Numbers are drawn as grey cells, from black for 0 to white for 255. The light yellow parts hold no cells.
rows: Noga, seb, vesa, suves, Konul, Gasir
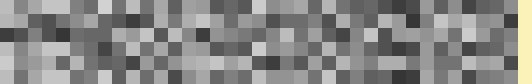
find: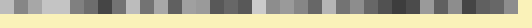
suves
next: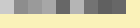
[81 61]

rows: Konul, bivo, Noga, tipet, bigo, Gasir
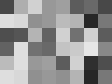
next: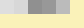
[180  39]
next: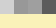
[105  72]
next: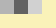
[113 209]
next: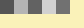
[209  92]
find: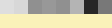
Gasir
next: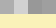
[ 92 105]

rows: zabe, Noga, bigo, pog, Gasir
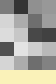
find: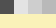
pog
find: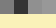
zabe
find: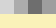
Noga
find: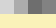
Gasir

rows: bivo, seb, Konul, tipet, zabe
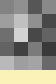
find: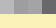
zabe
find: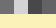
Konul
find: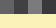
tipet

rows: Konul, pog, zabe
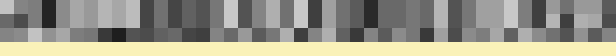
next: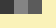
[139 119]
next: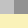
[167 125]

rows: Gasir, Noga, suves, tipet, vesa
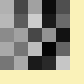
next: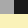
[ 41 198]
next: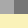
[190   5]
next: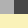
[161  12]
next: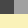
[12 79]
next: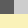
[ 26 106]

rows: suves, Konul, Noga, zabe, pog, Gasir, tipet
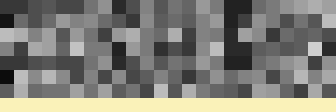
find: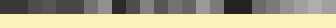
suves
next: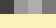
[107 174]
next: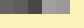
[101  64]

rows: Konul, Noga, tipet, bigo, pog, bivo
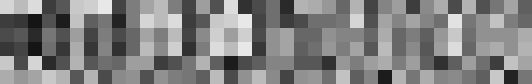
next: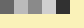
[125 220]
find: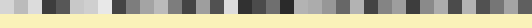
Konul
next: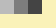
[158  81]
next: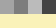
[138 207]
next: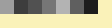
[75 95]
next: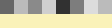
[232  55]
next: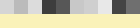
[61 75]

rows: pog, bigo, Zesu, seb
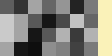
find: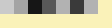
Zesu
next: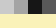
[178  58]

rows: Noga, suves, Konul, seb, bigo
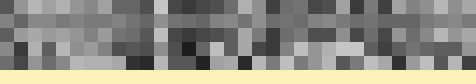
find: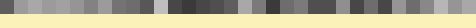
Konul
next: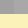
[ 42 182]

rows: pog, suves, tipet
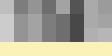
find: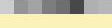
tipet
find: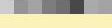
suves

